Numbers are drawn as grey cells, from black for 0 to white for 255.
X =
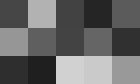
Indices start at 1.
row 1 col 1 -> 70
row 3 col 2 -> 31
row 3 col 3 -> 209
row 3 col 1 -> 46

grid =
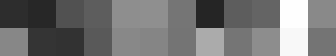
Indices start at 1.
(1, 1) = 45
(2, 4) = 89
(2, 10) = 141
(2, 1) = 135
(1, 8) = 37
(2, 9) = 117

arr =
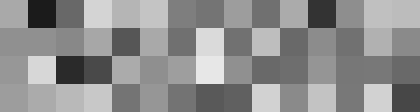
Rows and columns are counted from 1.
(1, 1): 169
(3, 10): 105
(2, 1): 144
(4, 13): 120
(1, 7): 126
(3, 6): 143
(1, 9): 157
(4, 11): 138
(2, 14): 177
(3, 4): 73
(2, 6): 169
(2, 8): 218
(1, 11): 171
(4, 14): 210
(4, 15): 71
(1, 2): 27
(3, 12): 149
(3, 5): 171

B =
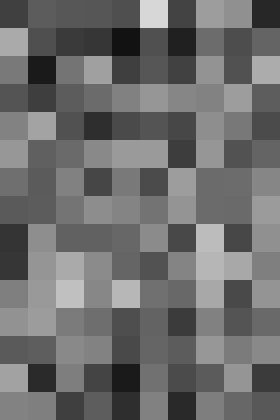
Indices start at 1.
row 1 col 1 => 64
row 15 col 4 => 93
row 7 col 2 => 91
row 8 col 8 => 107
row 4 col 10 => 93
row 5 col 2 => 163
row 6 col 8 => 150
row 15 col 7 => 41
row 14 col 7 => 75
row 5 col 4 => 46
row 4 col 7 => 134
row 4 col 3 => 92
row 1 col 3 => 87
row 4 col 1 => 84
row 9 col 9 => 71
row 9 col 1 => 52
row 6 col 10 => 100
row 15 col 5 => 46
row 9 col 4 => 97
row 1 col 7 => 67
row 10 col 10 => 127
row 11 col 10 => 148
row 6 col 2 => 96
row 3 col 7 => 65
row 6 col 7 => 61
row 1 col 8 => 157
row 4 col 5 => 129
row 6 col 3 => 106
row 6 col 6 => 154
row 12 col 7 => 59
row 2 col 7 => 32
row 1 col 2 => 92
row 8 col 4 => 141
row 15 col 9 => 103
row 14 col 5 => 26
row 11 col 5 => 183
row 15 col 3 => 63

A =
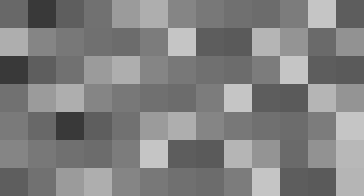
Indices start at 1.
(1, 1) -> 104
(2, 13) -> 146
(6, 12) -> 146
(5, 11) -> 108
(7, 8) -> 108
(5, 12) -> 124
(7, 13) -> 181
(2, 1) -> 174
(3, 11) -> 197
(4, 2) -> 155
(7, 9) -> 124
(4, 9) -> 197
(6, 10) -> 148
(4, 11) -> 90
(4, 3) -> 174
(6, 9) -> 181
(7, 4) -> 174
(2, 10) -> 181
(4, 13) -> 148
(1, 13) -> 93
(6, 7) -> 93
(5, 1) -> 122
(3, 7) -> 120
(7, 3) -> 155
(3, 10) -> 124
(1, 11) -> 124
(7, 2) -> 113
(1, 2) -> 57

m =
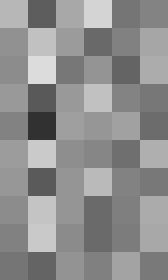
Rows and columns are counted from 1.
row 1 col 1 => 183
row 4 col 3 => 153
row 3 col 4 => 148
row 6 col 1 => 156
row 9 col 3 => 139
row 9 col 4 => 106
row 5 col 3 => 159
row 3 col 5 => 100
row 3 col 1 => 140
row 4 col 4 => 193
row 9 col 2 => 201
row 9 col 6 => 168
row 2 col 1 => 145
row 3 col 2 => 220
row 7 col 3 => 149

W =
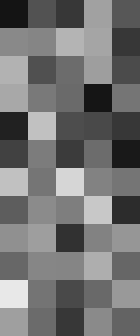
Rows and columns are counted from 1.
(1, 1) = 20
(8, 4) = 200
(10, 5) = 102
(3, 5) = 75
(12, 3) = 55
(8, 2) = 139
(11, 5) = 153
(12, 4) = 138
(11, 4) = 105
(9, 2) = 158
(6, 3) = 59
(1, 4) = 161
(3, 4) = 158
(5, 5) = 55
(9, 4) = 130
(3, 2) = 80

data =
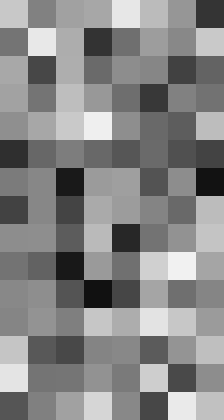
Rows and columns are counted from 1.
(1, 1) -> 200
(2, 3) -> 173
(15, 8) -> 193
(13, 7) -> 148
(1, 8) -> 52
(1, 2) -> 129
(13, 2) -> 88
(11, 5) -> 70
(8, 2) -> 135
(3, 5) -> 141
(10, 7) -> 241
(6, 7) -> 80
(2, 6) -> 157
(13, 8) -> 191
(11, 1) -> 136
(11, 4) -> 17
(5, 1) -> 143
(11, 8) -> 133
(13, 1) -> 197
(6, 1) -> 47
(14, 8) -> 141
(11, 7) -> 111
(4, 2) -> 116
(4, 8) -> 114
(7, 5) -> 159
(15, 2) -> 128
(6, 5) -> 86
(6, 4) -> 104
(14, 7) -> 73
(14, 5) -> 122
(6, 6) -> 106
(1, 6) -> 187
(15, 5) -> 136

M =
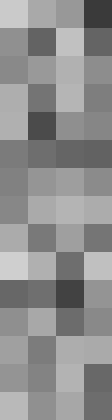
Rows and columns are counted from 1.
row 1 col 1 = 202
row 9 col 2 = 121
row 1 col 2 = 169
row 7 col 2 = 149
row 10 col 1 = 207
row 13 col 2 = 124
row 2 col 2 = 99
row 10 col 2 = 176
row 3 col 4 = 141
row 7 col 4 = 139
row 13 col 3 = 173
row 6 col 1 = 123
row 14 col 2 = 131
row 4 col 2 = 116
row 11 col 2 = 111
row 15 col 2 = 144
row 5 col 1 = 176
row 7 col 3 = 158
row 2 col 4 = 100

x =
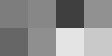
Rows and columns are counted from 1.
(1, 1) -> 125
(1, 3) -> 63
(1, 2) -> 135

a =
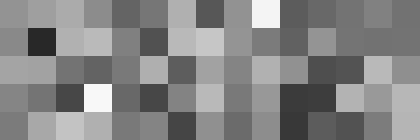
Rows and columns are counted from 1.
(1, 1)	147
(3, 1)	164
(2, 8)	198
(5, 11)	56
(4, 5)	104
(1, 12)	104
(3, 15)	143
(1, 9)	146
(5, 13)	82
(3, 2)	162
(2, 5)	128
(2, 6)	81
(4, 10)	152
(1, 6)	118
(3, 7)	93
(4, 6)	71
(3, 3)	115
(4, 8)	185
